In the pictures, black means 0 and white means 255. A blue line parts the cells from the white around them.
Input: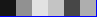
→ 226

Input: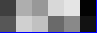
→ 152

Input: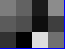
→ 27

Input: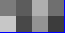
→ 175

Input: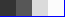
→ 219

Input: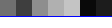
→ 142

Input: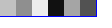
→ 237
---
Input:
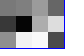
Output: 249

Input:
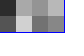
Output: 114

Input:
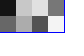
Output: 83

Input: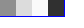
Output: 250

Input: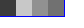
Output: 145

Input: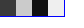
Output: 16

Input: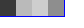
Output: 206

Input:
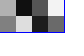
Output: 28

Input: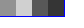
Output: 88
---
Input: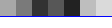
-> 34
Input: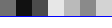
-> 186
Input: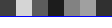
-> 130
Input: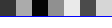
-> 234
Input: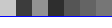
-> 85
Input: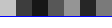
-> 149
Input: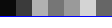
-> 154
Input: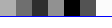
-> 0
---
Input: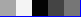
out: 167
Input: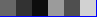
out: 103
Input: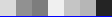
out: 218
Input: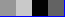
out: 151
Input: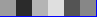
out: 157
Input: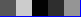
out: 87
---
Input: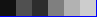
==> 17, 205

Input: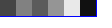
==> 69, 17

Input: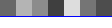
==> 104, 77

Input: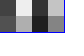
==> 66, 132

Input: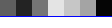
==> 95, 5

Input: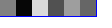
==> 129, 102
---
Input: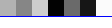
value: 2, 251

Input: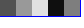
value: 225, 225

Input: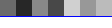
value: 72, 208

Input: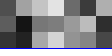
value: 125, 227

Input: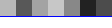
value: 199, 199

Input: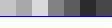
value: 131, 217

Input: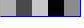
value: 199, 199

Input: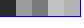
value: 121, 194

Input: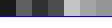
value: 78, 197

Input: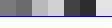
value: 208, 227
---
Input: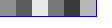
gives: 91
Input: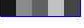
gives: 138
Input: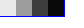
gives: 157
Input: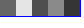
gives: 228
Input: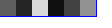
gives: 37
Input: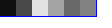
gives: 72
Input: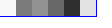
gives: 123
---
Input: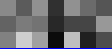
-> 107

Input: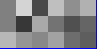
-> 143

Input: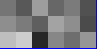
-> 123

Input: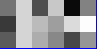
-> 10

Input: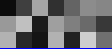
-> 140

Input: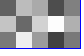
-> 77

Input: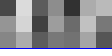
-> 172

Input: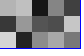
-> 133

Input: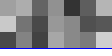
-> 94
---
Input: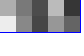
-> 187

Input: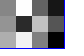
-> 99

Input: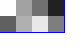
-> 112

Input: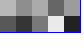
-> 102

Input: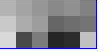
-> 144

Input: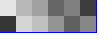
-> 128

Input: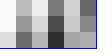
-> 209

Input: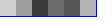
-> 87
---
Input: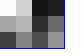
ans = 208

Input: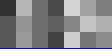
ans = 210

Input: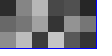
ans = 72

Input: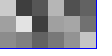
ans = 182

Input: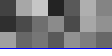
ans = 89

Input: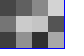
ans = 96

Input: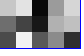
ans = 9

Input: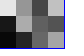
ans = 150

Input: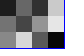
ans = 103

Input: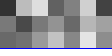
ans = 129
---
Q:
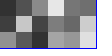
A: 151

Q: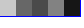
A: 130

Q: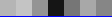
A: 168

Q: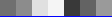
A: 99

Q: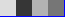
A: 179

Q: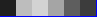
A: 94
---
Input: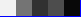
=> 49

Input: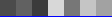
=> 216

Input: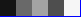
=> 163

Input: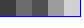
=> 80

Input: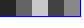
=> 199

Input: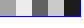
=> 99

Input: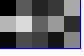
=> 98

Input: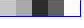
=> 44

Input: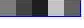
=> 30
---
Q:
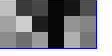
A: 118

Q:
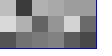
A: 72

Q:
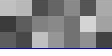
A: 66

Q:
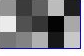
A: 200

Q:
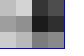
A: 137

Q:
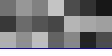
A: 76

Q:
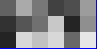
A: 230

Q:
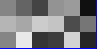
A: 38
